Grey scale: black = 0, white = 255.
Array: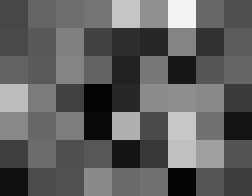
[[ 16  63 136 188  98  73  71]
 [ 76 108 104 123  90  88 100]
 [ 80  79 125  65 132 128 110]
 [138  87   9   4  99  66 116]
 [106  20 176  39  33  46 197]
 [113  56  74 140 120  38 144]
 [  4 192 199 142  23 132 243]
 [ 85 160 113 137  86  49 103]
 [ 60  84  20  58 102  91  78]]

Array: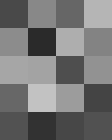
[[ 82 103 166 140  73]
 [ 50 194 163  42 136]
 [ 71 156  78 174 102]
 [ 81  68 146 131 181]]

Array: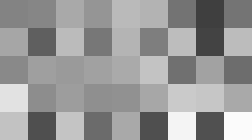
[[194 226 137 166 131]
 [ 79 141 159  95 134]
 [196 157 154 187 169]
 [107 143 161 119 149]
 [169 145 170 180 186]
 [ 79 167 195 126 179]
 [244 202 112 189 115]
 [ 80 198 162  67  63]
 [251 169 109 188 116]]

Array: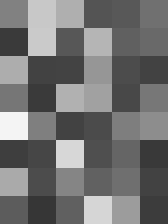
[[ 92 170  62 244 118 173  58 129]
 [ 54  76  70 127  58  66 202 200]
 [ 96 133 215  66 177  67  87 175]
 [214  97  79  75 161 150 181  84]
 [156 111 101 126  72  76  96  88]
 [ 60  66  57 141 119  66 105 112]]

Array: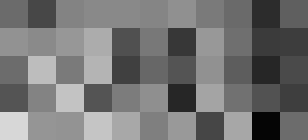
[[215  84 108 146 107]
 [149 131 189 138  71]
 [147 195 122 151 131]
 [197  84 180 172 137]
 [168 124  64  80 137]
 [127 143 103 120 133]
 [153  38  84  55 144]
 [ 70 164 145 152 122]
 [167 113  93 111 106]
 [  5  82  38  59  44]
 [108  62  74  61  95]]

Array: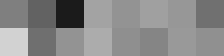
[[210 127]
 [111  98]
 [147  27]
 [172 163]
 [143 147]
 [133 160]
 [153 151]
 [144 112]]
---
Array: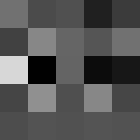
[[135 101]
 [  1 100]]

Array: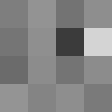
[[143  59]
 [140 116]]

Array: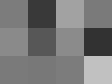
[[ 87 139]
 [120 124]]

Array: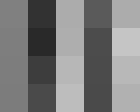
[[ 41 174]
 [ 61 183]]

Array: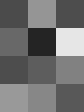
[[ 36 230]
 [ 93 129]]

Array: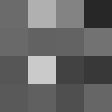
[[ 98  99]
 [202  66]]

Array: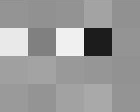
[[128 240]
 [163 153]]
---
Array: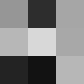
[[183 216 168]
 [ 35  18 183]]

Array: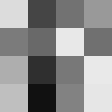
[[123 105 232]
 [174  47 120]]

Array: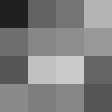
[[110 134 141]
 [ 86 193 203]]

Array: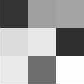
[[219 231  47]
 [233 109 253]]

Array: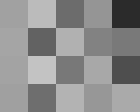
[[165  98 177]
 [163 195 120]]

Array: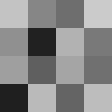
[[144  33 178]
 [159  95 165]]
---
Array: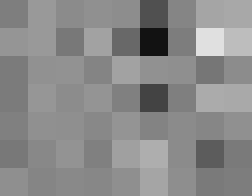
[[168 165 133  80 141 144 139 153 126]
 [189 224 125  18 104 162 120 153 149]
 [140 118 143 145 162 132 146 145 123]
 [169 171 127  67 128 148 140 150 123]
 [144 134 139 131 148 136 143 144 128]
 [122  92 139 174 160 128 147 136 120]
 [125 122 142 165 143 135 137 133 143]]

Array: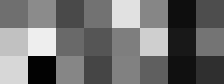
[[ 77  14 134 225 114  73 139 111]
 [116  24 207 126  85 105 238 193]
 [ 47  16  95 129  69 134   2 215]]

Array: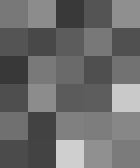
[[143  84  57 140 120]
 [ 80 120  92  72  84]
 [114  79 106 121  56]
 [201  93  91 140  78]
 [135 125 128  66 112]
 [123 144 207  67  75]]

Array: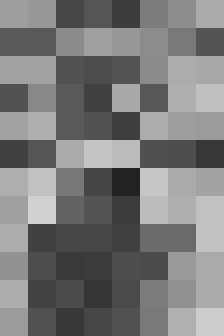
[[170 141 124  61  85  71 152 158]
 [ 84 121 140 152 159 138  89  90]
 [168 172 139  83  76  82 161 161]
 [192 174  87 169  65  89 136  82]
 [155 158 172  62  81  89 175 161]
 [ 56  78  80 187 197 170  86  65]
 [163 170 198  34  69 120 193 174]
 [193 175 188  59  84  99 209 160]
 [194 106 107  65  70  71  65 172]
 [170 154  75  78  59  57  78 146]
 [171 145 123  74  53  75  66 173]
 [205 176 121  81  70  56  81 155]]

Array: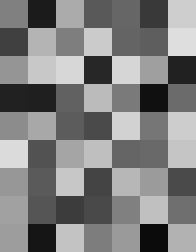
[[206  57 102  89 171  27 128]
 [222  94 100 203 126 180  64]
 [ 33 159 214  39 215 200 149]
 [107  16 122 187  97  31  33]
 [205 118 210  74  92 168 140]
 [197 105 101 191 165  82 219]
 [ 74 155 183  68 199  90 151]
 [111 192 128  73  60  85 161]
 [178  11 154 125 195  21 157]]

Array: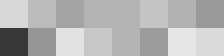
[[153 177 196 179 179 163 187 215]
 [218 229 155 180 199 226 150  56]]

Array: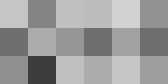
[[146 210 188 192 132 197]
 [110 161 110 150 171 111]
 [158 198 172 191  60 143]]

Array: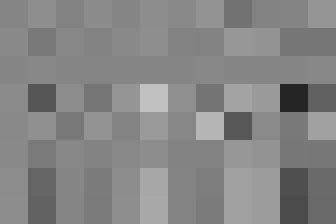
[[149 132 129 114 148 137 141 134 139 129 142 133]
 [118 118 148 151 129 130 142 136 130 135 121 137]
 [135 134 134 134 135 134 134 134 134 134 135 134]
 [ 97  38 154 163 116 143 192 149 117 140  86 139]
 [160 121 138  87 181 135 154 131 147 121 143 136]
 [119 120 147 151 130 130 141 136 130 135 122 137]
 [106  79 156 162 124 132 167 141 123 134 101 140]
 [105  75 156 162 123 132 169 142 122 134  99 141]]
